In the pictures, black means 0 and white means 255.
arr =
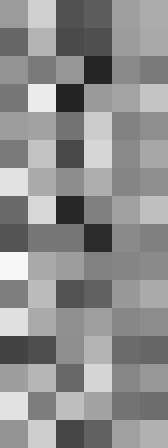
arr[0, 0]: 155
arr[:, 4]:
[159, 156, 137, 163, 129, 138, 133, 160, 138, 133, 153, 135, 107, 134, 115, 160]
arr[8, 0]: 84
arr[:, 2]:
[81, 74, 150, 36, 115, 72, 141, 39, 118, 157, 82, 144, 142, 104, 190, 70]
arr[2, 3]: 37
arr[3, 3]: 154
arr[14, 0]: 226
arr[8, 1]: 119
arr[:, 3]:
[93, 80, 37, 154, 204, 214, 174, 128, 43, 129, 97, 159, 180, 213, 162, 97]
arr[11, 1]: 170
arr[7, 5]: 191
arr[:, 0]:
[155, 102, 147, 119, 157, 121, 226, 106, 84, 247, 126, 224, 67, 158, 226, 148]
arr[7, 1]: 216
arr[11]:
[224, 170, 144, 159, 135, 141]
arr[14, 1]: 125
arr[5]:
[121, 194, 72, 214, 138, 167]
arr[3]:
[119, 235, 36, 154, 163, 197]
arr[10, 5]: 170
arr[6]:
[226, 171, 141, 174, 133, 142]
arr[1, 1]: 180

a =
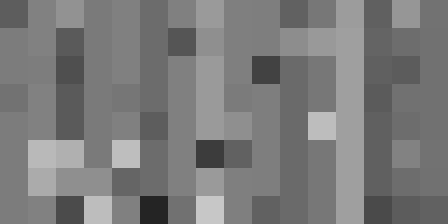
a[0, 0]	93
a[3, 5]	108
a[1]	[124, 129, 90, 122, 128, 108, 85, 143, 127, 126, 141, 153, 159, 100, 109, 113]
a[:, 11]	[119, 153, 119, 119, 189, 119, 119, 119]
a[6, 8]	127
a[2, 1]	125
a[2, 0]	124
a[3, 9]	126
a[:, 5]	[108, 108, 108, 108, 93, 108, 108, 36]
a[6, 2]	143
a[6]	[124, 171, 143, 143, 101, 108, 128, 154, 127, 126, 106, 119, 159, 96, 109, 113]
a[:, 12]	[156, 159, 159, 159, 159, 159, 159, 159]
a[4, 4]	128
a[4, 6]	128
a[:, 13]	[96, 100, 96, 91, 96, 96, 96, 74]
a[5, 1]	185
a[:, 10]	[97, 141, 106, 106, 106, 106, 106, 106]
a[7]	[124, 129, 75, 189, 128, 36, 113, 199, 127, 97, 106, 119, 159, 74, 92, 97]
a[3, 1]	129
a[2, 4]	128
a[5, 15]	114
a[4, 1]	129
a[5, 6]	128
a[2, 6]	128
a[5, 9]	126

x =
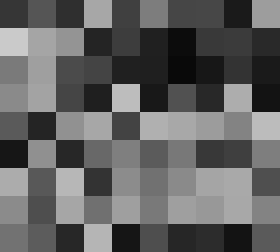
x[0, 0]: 54
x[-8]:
[202, 165, 148, 36, 61, 32, 12, 57, 59, 41]
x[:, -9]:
[85, 165, 159, 163, 36, 144, 88, 78, 92]
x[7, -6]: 159
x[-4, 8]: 63
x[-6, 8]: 173
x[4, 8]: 131
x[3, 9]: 19
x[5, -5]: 91
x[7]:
[139, 78, 166, 112, 159, 121, 159, 152, 168, 131]
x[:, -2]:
[26, 59, 51, 173, 131, 63, 169, 168, 19]
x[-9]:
[54, 85, 47, 167, 64, 125, 70, 71, 26, 157]
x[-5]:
[90, 36, 145, 167, 67, 176, 168, 156, 131, 188]
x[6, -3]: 165
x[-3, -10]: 172
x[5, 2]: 39
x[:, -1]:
[157, 41, 26, 19, 188, 126, 79, 131, 90]
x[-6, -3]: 40
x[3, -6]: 189
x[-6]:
[138, 163, 69, 31, 189, 24, 81, 40, 173, 19]

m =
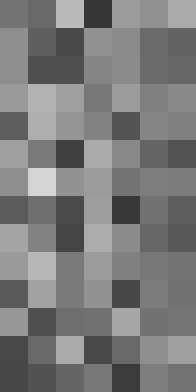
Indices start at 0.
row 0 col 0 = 115
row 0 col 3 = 54
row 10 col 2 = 122
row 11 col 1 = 79
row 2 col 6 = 102
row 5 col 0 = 160
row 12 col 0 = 72
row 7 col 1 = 111
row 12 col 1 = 104
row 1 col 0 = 143
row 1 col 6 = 99
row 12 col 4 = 104
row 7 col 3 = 158
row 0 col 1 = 104
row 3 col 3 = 120
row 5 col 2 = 64
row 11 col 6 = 117
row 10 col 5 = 124
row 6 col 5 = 125
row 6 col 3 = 155
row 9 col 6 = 115
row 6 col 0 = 142
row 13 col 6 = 115
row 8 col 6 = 88
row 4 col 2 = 149
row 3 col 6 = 137
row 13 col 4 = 59
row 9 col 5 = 119
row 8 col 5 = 103
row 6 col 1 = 213
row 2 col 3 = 133

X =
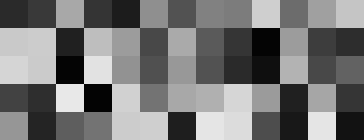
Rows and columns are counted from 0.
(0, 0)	42
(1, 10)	156
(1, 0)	201
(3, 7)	176
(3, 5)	115
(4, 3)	115
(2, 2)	4
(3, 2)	232
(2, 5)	80
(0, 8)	124
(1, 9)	4
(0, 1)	57
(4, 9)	77
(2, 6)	152
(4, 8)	220
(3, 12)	53
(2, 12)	98
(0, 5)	143
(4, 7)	229
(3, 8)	214

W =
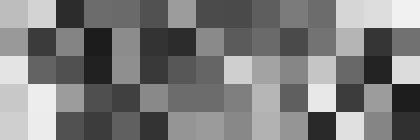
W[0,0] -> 189
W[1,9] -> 106
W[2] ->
[228, 99, 80, 33, 143, 57, 87, 101, 207, 163, 134, 197, 104, 35, 220]
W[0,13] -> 221
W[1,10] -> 74
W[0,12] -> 214
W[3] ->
[200, 237, 156, 79, 64, 137, 108, 108, 127, 182, 95, 232, 60, 156, 29]
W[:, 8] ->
[74, 91, 207, 127, 136]
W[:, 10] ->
[123, 74, 134, 95, 149]
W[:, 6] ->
[156, 44, 87, 108, 149]
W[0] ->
[189, 211, 44, 108, 106, 81, 156, 75, 74, 94, 123, 108, 214, 221, 241]
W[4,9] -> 178
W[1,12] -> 181

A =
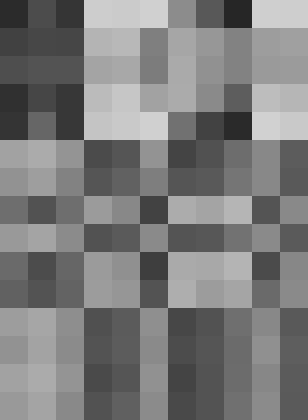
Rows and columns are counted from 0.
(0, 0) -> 43
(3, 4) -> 198
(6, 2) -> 130
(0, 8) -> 38
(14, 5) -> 139
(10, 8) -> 165
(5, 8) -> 109
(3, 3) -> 187
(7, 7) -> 164
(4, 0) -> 52
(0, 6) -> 140
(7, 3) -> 155
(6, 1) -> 158
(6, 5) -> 126
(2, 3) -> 164
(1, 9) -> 157
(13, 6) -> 68
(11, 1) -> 166
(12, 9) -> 144
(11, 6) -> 71
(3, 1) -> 70
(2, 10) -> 155
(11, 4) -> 91
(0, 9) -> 207
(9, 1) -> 76
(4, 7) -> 66
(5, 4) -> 85
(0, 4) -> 203
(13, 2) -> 148
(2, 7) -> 145
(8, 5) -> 138
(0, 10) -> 206
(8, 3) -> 82
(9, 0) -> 106
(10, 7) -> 156
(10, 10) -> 138

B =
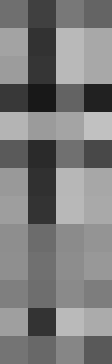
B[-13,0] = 111
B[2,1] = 53
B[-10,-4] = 56
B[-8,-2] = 112
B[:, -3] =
[64, 50, 53, 24, 155, 42, 48, 51, 108, 112, 110, 51, 104]
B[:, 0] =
[111, 163, 156, 56, 180, 90, 153, 158, 142, 143, 127, 159, 116]
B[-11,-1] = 168
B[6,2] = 183
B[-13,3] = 100
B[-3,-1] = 125

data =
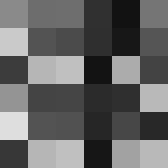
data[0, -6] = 138
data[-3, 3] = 43
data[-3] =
[148, 68, 69, 43, 47, 185]
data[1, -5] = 83
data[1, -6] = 202
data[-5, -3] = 47
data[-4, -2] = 172
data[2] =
[60, 182, 192, 19, 172, 67]
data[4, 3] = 38
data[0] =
[138, 109, 110, 48, 18, 117]
